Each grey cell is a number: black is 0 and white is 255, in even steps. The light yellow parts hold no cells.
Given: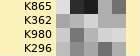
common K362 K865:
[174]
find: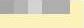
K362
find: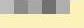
K296
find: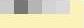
K980

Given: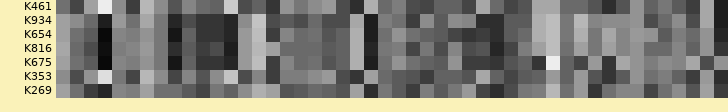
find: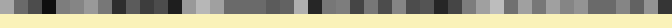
K816
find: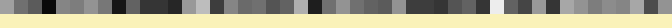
K675

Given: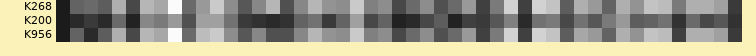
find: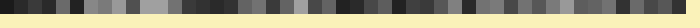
K200
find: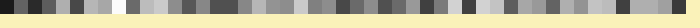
K956

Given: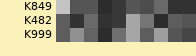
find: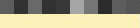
K482
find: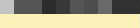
K849
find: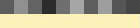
K999

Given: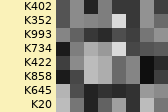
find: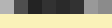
K645
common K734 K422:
[173]
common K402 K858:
[63]

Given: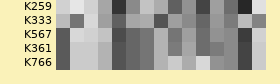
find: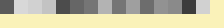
K567
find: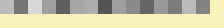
K333
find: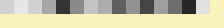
K259

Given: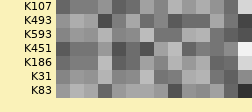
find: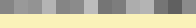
K31
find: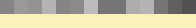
K593
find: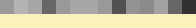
K83

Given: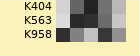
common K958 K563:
[47]
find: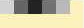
K404

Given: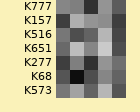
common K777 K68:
[134]
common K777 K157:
[148]
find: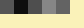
K68

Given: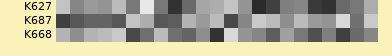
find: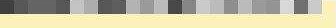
K687
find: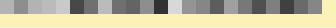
K668
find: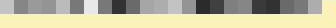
K627

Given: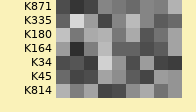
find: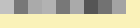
K180
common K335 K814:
[69]
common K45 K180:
[163]
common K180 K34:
[85]
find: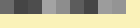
K45

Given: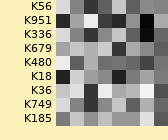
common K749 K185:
[197]
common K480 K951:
[237]
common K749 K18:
[137]

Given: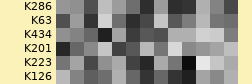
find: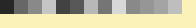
K201
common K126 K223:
[164]
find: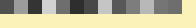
K63

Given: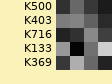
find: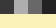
K369
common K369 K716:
[34]
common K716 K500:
[49]
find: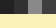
K716
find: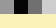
K133
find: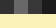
K500

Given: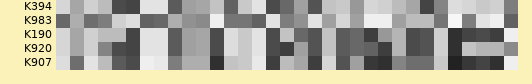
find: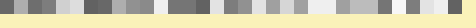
K983
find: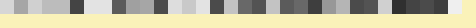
K190
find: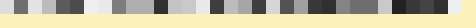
K907
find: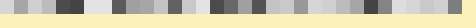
K394

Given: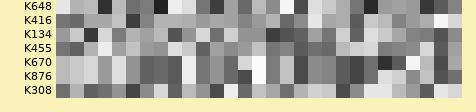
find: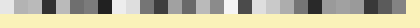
K648
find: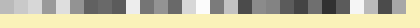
K670
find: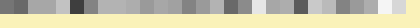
K416

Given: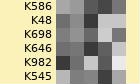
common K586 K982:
[89]
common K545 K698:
[126]
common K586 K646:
[118]
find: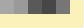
K586
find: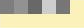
K698
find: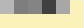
K545

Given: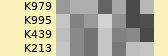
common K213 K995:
[197]
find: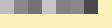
K439
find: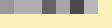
K979
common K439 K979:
[73]

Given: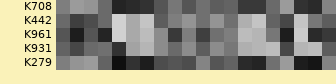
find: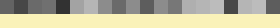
K931
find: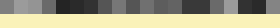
K708
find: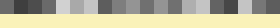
K442
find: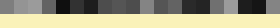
K279

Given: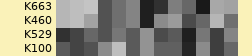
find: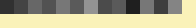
K529
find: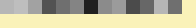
K460

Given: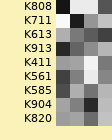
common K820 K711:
[194]
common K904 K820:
[163]
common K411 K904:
[163]
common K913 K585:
[182]
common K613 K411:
[121]
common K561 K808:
[235]

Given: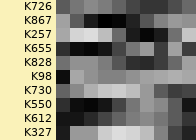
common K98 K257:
[167]
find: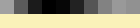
K867

